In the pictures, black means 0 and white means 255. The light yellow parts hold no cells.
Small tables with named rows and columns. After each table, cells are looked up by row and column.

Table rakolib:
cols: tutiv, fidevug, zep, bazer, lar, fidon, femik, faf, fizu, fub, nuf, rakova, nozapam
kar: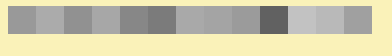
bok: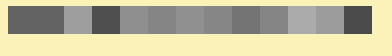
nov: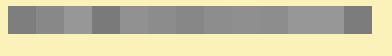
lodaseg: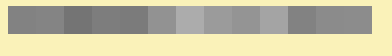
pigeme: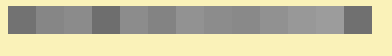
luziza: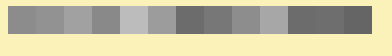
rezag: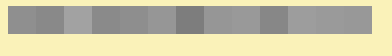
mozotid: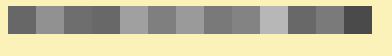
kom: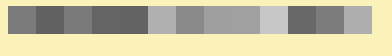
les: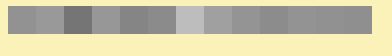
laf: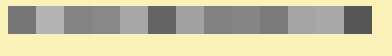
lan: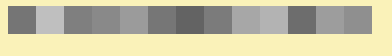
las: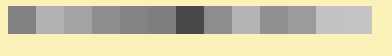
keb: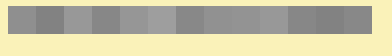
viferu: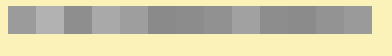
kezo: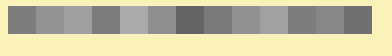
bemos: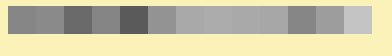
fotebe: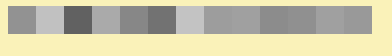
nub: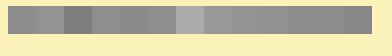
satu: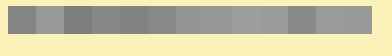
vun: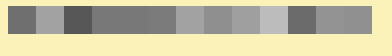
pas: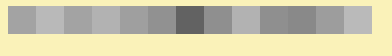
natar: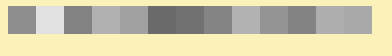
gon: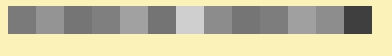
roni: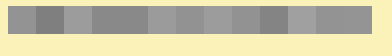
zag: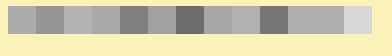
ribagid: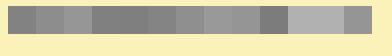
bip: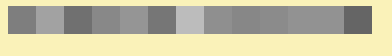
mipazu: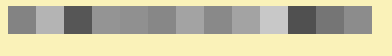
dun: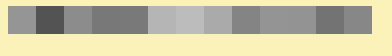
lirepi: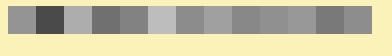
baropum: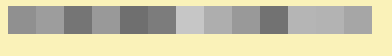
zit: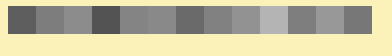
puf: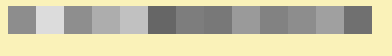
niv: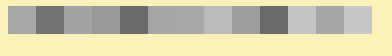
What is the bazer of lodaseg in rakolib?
125
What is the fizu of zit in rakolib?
146
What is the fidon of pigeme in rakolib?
131
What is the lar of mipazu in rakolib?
144
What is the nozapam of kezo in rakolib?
112
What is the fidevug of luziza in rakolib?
146
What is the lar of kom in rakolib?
99
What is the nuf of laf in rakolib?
164
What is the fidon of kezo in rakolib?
143

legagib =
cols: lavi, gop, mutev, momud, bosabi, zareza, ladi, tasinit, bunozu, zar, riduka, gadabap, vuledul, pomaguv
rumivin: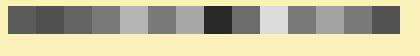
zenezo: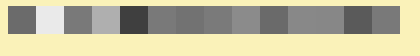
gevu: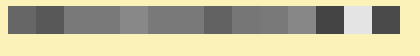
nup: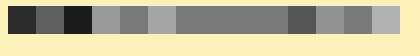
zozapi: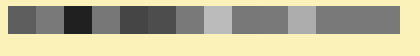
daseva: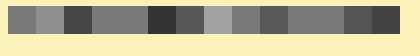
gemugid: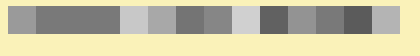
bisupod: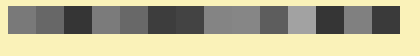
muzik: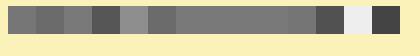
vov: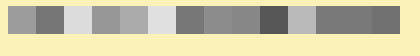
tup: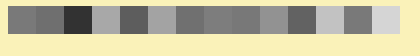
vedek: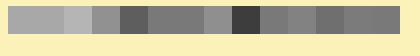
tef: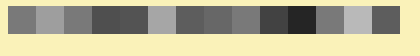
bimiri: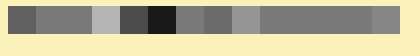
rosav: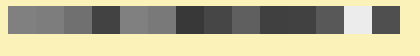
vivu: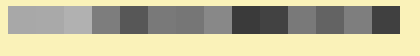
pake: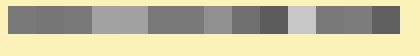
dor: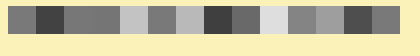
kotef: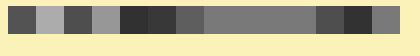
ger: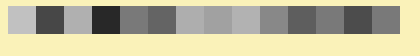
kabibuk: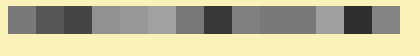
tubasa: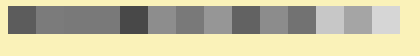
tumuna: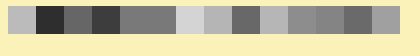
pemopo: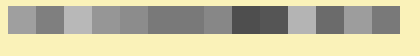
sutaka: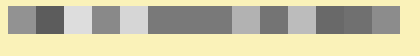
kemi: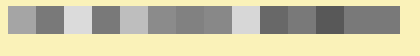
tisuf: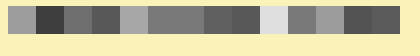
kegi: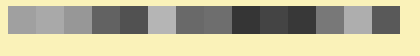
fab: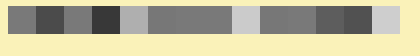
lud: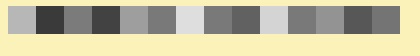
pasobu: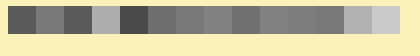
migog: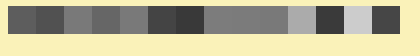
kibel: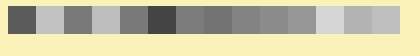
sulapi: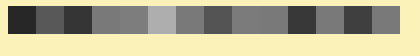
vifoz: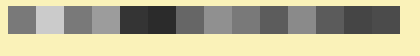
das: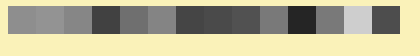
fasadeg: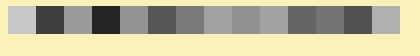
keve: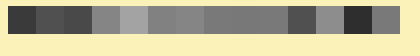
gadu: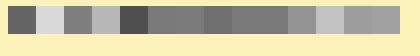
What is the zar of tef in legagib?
66
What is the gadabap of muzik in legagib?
81
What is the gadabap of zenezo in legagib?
135
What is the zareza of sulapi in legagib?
174
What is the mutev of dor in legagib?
119
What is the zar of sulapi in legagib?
121
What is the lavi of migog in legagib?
93
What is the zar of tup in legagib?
146
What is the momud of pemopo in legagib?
150
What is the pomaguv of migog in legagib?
70
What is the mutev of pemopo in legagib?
184
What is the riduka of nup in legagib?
85
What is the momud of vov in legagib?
151
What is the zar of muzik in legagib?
121
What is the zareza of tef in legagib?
166
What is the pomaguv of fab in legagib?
206
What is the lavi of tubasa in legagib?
92
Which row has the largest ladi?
lud

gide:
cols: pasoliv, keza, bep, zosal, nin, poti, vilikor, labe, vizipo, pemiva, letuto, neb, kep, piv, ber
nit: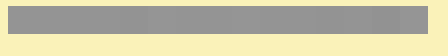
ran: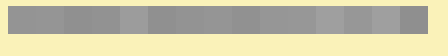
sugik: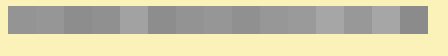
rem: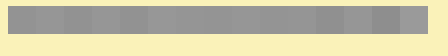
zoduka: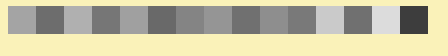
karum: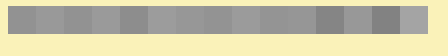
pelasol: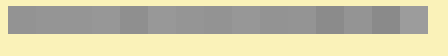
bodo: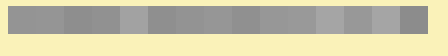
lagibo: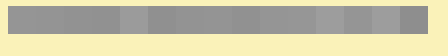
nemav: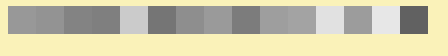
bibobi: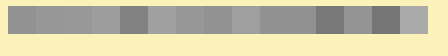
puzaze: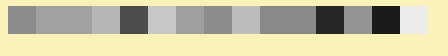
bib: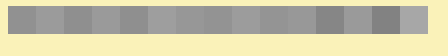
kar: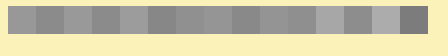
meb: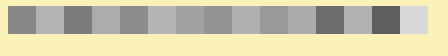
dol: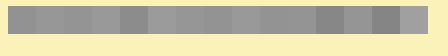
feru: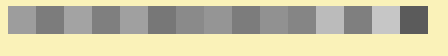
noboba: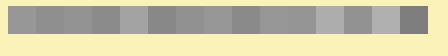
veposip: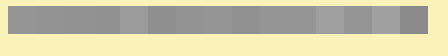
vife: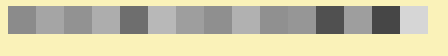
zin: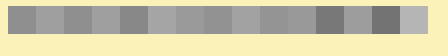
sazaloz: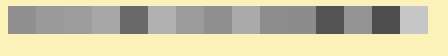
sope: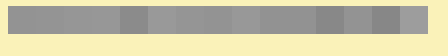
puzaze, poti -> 199
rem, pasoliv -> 147
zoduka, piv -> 220
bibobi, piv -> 117
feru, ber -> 91
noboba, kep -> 146
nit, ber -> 149
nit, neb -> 147
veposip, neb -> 159
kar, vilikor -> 144
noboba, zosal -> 139
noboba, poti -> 136
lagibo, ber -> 142
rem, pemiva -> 148
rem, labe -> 148
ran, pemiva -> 150

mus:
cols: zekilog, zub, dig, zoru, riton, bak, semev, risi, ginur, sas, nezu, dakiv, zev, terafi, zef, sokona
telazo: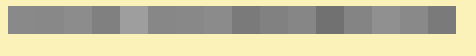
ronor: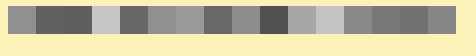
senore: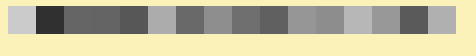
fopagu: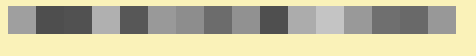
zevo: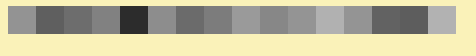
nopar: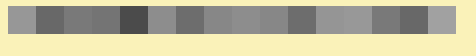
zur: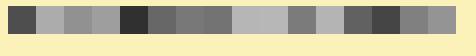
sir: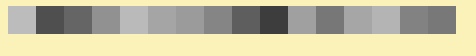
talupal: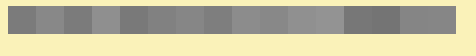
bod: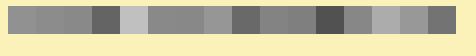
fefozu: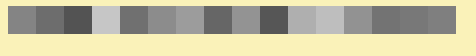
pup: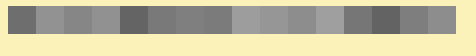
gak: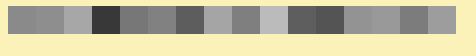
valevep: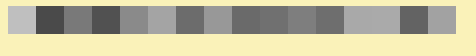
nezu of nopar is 109
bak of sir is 165
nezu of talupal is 144
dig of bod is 137
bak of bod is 137
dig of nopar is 121
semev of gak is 93
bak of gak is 129
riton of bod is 192
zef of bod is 152
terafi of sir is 180
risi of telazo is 139
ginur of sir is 94
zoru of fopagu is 176
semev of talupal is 134
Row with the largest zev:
senore

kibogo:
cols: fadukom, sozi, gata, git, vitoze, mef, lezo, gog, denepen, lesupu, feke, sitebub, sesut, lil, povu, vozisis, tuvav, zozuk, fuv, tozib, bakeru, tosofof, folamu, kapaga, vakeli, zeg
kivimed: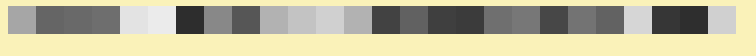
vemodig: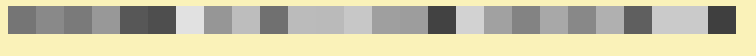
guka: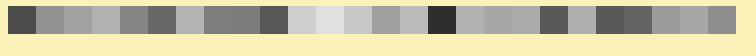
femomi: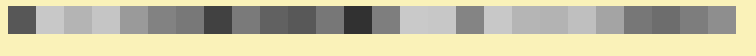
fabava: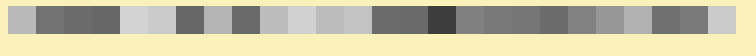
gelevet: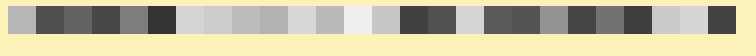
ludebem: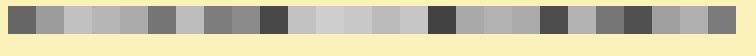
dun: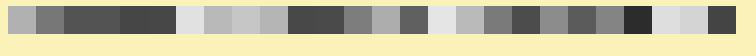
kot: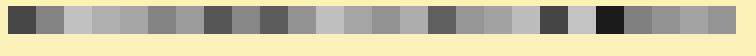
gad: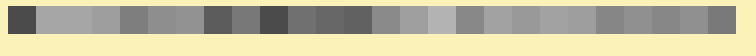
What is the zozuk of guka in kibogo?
167
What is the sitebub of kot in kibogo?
191
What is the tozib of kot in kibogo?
69
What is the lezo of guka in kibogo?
180
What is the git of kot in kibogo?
175
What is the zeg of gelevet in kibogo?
66
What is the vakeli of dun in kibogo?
212
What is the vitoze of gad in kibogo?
126
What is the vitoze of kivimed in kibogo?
227
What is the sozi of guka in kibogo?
146
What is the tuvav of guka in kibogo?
177
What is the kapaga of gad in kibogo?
135
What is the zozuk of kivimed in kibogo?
111
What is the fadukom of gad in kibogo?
75
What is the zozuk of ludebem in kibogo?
179
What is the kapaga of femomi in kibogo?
109
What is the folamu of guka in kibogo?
99
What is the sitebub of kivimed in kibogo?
208
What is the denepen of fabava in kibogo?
106

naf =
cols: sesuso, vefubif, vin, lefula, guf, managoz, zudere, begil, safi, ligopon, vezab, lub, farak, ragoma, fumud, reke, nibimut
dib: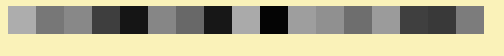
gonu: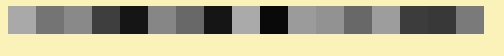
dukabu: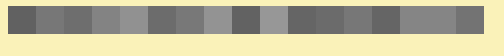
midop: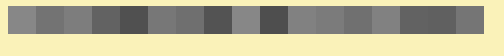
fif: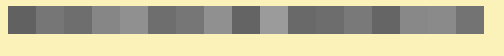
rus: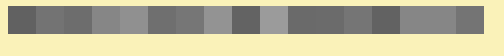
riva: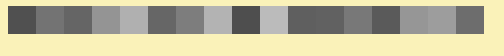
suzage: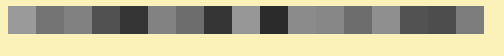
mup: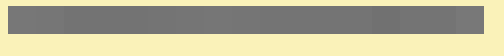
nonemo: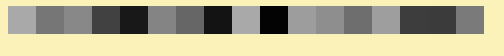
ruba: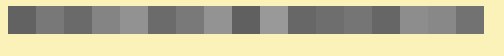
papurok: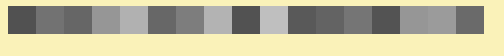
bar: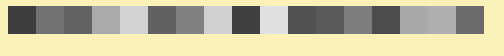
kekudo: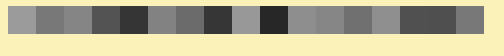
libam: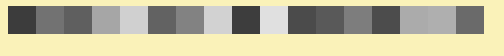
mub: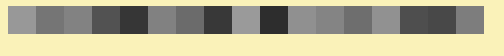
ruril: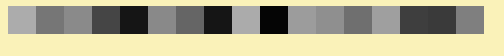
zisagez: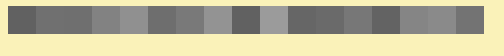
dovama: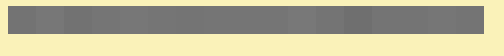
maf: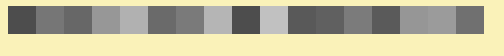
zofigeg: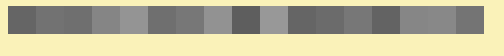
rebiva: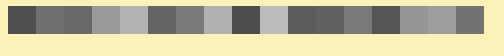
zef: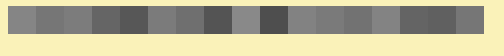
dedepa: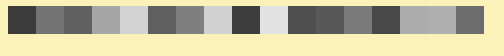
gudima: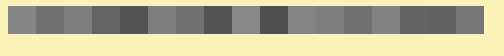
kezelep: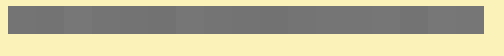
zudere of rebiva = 121
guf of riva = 176
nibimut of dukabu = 115
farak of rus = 117
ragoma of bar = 77
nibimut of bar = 107
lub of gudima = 126
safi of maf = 77
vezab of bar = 80
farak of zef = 114

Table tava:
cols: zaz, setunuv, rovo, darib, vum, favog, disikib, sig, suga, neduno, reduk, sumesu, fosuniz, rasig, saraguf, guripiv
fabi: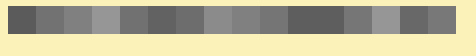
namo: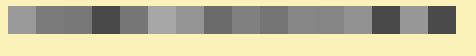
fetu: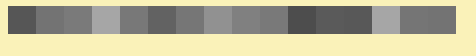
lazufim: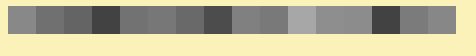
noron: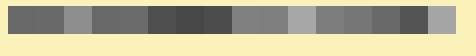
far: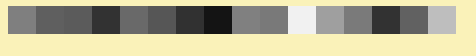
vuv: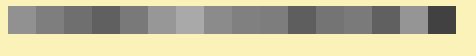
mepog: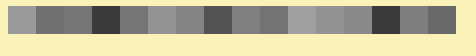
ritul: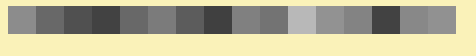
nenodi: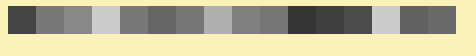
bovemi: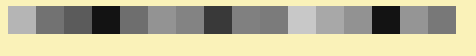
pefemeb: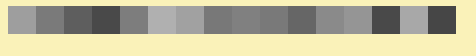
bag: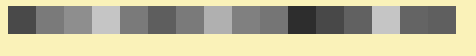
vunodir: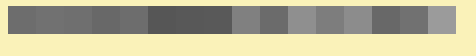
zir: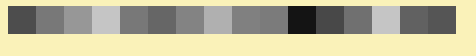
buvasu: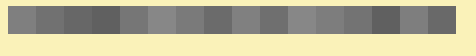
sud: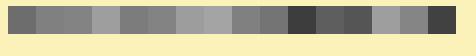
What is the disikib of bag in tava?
122
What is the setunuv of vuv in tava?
126
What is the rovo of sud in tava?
131
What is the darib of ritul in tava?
66
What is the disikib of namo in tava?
148
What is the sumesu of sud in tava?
94
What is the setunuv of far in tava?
95
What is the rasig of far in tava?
50
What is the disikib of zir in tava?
131
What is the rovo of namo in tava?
120

